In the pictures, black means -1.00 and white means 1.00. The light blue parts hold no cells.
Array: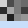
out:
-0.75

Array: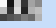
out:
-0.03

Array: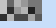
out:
-0.42

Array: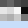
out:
0.37

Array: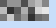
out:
-0.61

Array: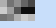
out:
0.37
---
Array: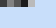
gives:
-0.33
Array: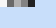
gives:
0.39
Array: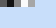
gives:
0.05
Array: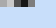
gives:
-0.37
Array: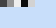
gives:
0.87
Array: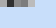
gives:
0.08
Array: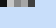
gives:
0.07
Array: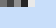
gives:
0.13
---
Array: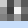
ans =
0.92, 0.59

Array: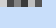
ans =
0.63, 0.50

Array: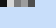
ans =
0.69, 0.23

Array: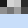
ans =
0.67, 0.57

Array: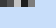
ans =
0.54, -0.02

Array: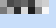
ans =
0.94, 0.72

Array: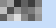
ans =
0.74, 0.50

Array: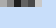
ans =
0.58, 0.35
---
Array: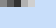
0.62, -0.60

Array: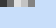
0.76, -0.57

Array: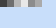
0.82, -0.50

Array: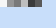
0.93, -0.54

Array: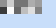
0.97, -0.54

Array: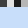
0.77, -0.77

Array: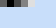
0.75, -1.00

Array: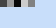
0.60, -0.93

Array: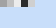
0.85, -0.66
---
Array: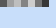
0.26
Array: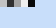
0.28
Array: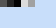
-0.34
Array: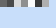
0.37
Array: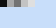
0.32
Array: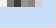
0.17
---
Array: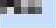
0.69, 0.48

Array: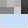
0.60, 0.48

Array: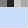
0.55, 0.32

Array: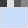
0.76, 0.07

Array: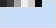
0.85, 0.61

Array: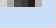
0.65, 0.40

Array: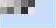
0.78, 0.67

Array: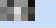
0.74, 0.51

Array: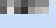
0.75, 0.54
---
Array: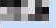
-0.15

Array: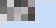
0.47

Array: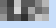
-0.30

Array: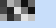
-0.19

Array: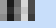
-0.15

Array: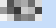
-0.14

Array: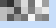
0.14

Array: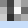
0.15
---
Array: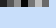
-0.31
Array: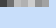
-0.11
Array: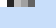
-0.70
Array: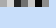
0.69
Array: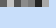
0.54
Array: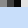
-0.50
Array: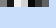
-0.81
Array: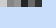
0.05
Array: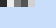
0.85
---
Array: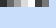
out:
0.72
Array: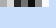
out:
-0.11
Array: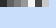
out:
0.19
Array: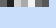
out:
0.33
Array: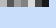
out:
0.02
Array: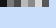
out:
0.45
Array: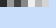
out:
0.07
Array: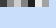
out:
0.02
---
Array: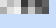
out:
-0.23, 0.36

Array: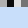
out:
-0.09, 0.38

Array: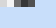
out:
-0.37, 0.69

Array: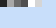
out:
0.67, -0.72

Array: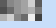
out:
-0.29, 0.39

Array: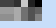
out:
-1.00, 0.12
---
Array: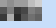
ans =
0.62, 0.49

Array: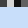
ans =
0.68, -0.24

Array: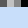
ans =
0.52, 0.05

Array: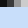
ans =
0.60, 0.19

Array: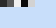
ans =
0.88, 0.65

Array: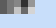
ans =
0.66, 0.54

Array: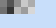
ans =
0.69, 0.58
